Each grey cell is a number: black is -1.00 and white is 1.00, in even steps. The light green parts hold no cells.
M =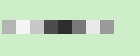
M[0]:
0.41
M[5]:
-0.06
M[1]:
0.91
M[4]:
-0.65

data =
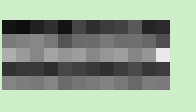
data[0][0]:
-0.84
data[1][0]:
-0.04
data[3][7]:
-0.62
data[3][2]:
-0.55
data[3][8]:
-0.52
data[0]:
[-0.84, -0.89, -0.75, -0.63, -0.85, -0.46, -0.64, -0.53, -0.48, -0.30, -0.71, -0.67]
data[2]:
[0.36, 0.21, 0.06, 0.28, 0.17, 0.23, 0.06, 0.18, 0.24, 0.04, 0.17, 0.83]
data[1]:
[-0.04, 0.00, 0.06, -0.06, -0.34, -0.17, -0.15, -0.05, -0.14, -0.12, -0.19, -0.38]
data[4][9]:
-0.18
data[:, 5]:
[-0.46, -0.17, 0.23, -0.50, -0.09]
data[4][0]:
0.03
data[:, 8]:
[-0.48, -0.14, 0.24, -0.52, -0.06]

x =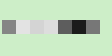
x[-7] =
0.04
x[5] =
-0.79
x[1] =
0.78

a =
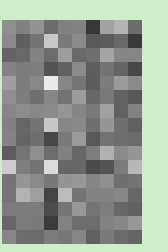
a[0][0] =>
0.12
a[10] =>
[0.60, -0.01, -0.10, 0.72, -0.20, -0.20, -0.41, -0.34, -0.03, 0.44]
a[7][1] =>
-0.20
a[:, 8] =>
[0.41, -0.18, 0.04, -0.21, 0.22, -0.23, -0.23, -0.12, -0.13, 0.08, -0.03, -0.13, 0.06, -0.19, 0.06, -0.16]
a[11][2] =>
0.08
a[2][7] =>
0.29
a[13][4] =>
-0.08
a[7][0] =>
0.01
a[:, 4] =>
[0.00, -0.05, 0.23, -0.24, 0.06, -0.10, 0.18, 0.06, -0.05, 0.01, -0.20, 0.16, 0.47, -0.08, 0.02, -0.07]
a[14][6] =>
-0.15
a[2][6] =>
-0.13
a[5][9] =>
-0.32
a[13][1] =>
-0.03
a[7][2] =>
-0.09
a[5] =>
[0.12, -0.02, -0.12, 0.05, -0.10, 0.22, -0.19, -0.04, -0.23, -0.32]
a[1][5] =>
0.09
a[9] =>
[-0.27, -0.08, 0.11, -0.15, 0.01, -0.20, -0.02, 0.38, 0.08, 0.18]
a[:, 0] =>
[0.12, 0.08, -0.22, 0.02, 0.24, 0.12, 0.05, 0.01, 0.03, -0.27, 0.60, -0.09, -0.08, -0.03, -0.20, 0.05]
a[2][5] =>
-0.18
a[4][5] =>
-0.08
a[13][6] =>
-0.08
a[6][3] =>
0.09
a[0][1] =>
0.01
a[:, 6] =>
[-0.57, -0.30, -0.13, -0.27, -0.28, -0.19, -0.05, -0.13, -0.30, -0.02, -0.41, 0.04, 0.02, -0.08, -0.15, -0.25]
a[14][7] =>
0.02
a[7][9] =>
-0.24
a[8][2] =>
-0.13
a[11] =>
[-0.09, 0.17, 0.08, -0.06, 0.16, 0.19, 0.04, 0.12, -0.13, -0.10]
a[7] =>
[0.01, -0.20, -0.09, 0.55, 0.06, 0.07, -0.13, 0.18, -0.12, -0.24]
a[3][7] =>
-0.10

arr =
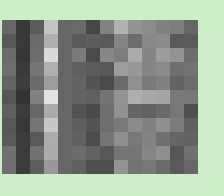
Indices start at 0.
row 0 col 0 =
-0.19
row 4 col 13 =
-0.15
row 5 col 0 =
-0.33
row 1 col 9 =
-0.15
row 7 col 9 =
0.08
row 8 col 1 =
-0.54
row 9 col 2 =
-0.11
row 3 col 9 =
0.19
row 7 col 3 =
0.56
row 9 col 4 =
-0.20
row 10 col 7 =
-0.37
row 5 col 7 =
-0.09
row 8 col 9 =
-0.06
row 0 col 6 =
-0.44
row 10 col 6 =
-0.37
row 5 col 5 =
-0.22
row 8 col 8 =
0.12
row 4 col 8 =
-0.16
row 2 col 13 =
-0.15
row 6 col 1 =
-0.54
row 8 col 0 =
-0.30
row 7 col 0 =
-0.32
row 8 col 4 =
-0.20
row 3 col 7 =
-0.32
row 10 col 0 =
-0.13
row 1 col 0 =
-0.31
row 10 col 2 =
-0.26
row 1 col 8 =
0.04
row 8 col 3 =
0.35
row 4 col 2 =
-0.16
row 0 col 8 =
0.39
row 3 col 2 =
-0.08
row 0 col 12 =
-0.01
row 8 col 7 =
-0.08
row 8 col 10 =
0.03

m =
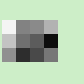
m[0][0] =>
0.91
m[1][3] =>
-0.90
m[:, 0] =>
[0.91, 0.53, 0.13]
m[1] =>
[0.53, -0.12, -0.28, -0.90]

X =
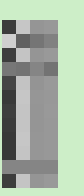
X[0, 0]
-0.53
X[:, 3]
[0.19, 0.01, 0.20, -0.10, 0.20, 0.19, 0.20, 0.19, 0.19, 0.19, 0.04, 0.20]
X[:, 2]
[0.17, -0.08, 0.17, 0.04, 0.16, 0.18, 0.17, 0.17, 0.18, 0.18, 0.04, 0.17]
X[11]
[-0.52, 0.54, 0.17, 0.20]
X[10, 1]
0.04
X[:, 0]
[-0.53, 0.62, -0.51, -0.07, -0.46, -0.55, -0.51, -0.54, -0.56, -0.56, 0.04, -0.52]
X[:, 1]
[0.55, -0.25, 0.54, -0.10, 0.53, 0.55, 0.54, 0.54, 0.55, 0.54, 0.04, 0.54]
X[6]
[-0.51, 0.54, 0.17, 0.20]

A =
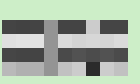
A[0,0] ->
-0.47
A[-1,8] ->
0.51
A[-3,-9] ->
0.75
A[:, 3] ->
[0.16, 0.16, 0.16, 0.16]
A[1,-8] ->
0.77
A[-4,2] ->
-0.47
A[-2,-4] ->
-0.36
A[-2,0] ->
-0.45
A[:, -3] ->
[0.60, 0.69, -0.40, -0.66]
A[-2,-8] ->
-0.47

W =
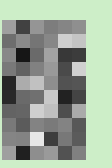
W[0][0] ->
0.25
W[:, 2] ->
[0.17, -0.08, -0.17, 0.01, 0.51, -0.12, 0.62, 0.03, 0.81, 0.11]
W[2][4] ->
-0.56
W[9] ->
[0.25, -0.75, 0.11, 0.21, -0.36, 0.00]
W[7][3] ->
-0.04
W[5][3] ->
0.57
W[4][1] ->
0.35
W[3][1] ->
-0.24
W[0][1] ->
-0.49
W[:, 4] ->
[0.04, 0.62, -0.56, -0.42, -0.36, -0.73, -0.39, 0.03, -0.06, -0.36]
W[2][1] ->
-0.83
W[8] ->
[0.04, 0.03, 0.81, -0.52, -0.06, -0.29]
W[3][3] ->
0.20
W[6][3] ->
0.50
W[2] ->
[0.07, -0.83, -0.17, 0.27, -0.56, -0.53]
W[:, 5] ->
[0.12, 0.54, -0.53, 0.63, -0.33, -0.47, 0.33, -0.31, -0.29, 0.00]
